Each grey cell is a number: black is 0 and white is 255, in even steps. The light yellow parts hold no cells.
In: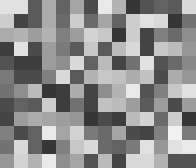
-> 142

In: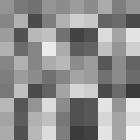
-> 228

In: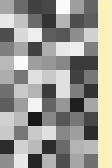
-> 209

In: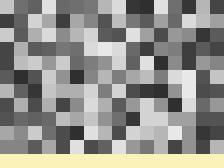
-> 91

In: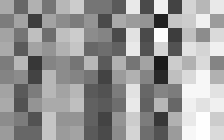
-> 218

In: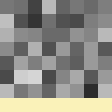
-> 185

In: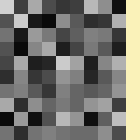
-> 54
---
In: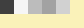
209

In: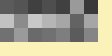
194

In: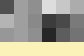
199

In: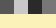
119

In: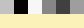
194

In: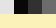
108

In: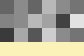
205

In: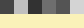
191
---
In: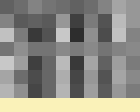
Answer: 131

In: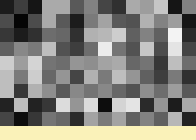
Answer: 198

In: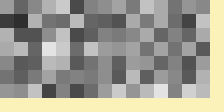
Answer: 115

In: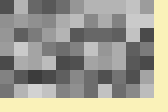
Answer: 180

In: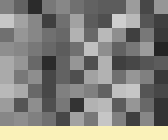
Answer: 156

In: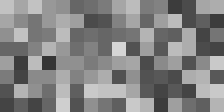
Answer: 75

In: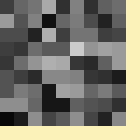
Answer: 48

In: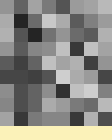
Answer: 155

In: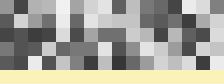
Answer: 235
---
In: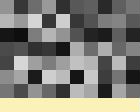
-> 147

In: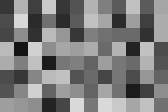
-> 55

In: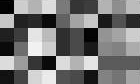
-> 3

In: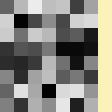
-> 100

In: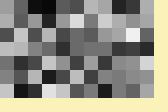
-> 158
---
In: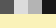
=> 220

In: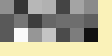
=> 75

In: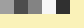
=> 131

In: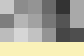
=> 148

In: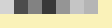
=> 149

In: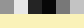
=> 7

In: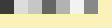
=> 178
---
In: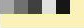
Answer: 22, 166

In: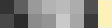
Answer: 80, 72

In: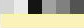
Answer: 83, 213

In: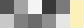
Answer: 122, 200

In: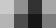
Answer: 167, 181

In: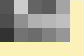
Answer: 164, 50

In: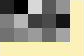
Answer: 147, 113

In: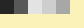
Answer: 167, 37
